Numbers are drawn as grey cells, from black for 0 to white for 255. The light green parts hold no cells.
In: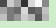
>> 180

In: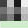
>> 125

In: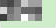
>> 254

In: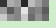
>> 108

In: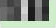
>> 27

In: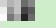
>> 165

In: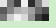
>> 148
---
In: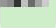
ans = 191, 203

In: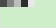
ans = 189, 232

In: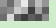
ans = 177, 232

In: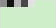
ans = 183, 226

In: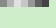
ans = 198, 224

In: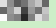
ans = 67, 252

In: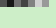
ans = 67, 209
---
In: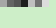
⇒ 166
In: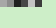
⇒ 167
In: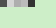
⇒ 79
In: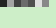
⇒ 35
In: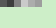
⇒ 87
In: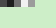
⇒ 73
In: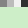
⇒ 131
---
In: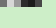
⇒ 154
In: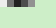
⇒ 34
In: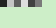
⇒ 94
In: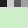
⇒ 90
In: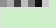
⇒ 62
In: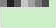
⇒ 88
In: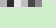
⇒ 234
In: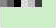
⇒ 0
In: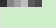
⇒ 162
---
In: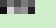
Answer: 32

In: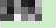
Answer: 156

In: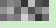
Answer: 162

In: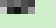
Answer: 152

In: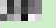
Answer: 128

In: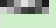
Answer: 151

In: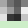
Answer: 238
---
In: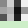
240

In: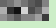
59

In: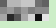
228

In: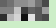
73

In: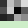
139

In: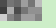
132

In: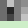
194
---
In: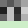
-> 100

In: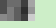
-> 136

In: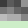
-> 187

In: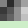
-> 72

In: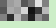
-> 128

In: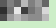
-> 76

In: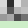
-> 153

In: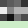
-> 65
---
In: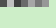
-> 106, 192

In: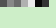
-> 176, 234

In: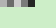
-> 205, 205

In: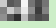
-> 232, 245

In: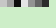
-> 228, 228

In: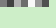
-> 108, 248

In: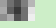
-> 57, 238

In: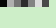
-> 44, 220
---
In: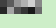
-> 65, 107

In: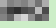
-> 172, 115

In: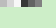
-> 188, 129

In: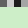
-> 97, 165

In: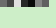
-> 108, 96

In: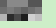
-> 97, 192
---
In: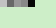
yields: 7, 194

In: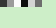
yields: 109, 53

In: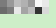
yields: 232, 107

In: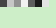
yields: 227, 68

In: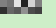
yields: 128, 48

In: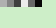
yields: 7, 176

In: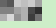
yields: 162, 176

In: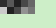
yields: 103, 202
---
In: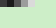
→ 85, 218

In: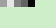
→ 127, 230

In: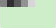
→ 90, 214

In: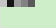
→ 158, 197

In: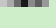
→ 25, 198

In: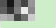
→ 124, 234

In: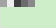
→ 64, 238

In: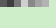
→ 207, 207

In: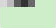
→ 90, 216

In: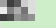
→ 174, 236
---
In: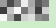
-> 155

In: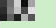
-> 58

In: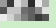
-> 154

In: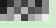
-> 23

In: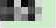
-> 64

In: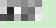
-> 196
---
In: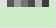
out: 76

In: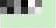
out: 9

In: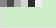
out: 212

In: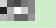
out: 74

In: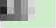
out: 117

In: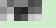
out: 128

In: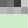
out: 117

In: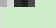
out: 48
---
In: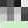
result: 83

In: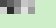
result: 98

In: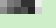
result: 121

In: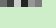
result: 62

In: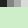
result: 132

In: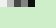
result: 187
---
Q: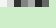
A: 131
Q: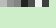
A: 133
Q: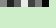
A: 96
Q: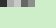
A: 142
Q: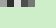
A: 120
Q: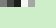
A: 125
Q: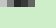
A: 100
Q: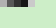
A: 88
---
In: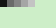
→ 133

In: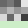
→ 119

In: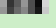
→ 77

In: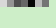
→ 6

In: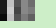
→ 83

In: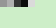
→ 53

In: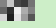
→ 72
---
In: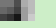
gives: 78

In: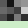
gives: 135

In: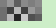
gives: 94

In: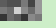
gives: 80

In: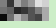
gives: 170

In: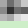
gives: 153

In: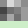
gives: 179

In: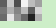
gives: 78
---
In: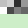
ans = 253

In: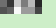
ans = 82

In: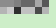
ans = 180

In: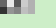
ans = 50

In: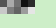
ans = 200

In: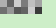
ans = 111
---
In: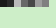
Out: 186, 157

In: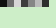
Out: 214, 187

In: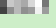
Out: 253, 241

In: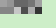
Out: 198, 173

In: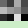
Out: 225, 186

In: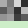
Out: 213, 187

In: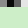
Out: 229, 139
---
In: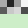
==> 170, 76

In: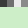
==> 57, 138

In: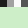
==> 28, 84

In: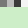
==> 119, 244

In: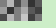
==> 127, 115

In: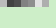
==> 187, 174

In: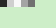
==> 39, 112
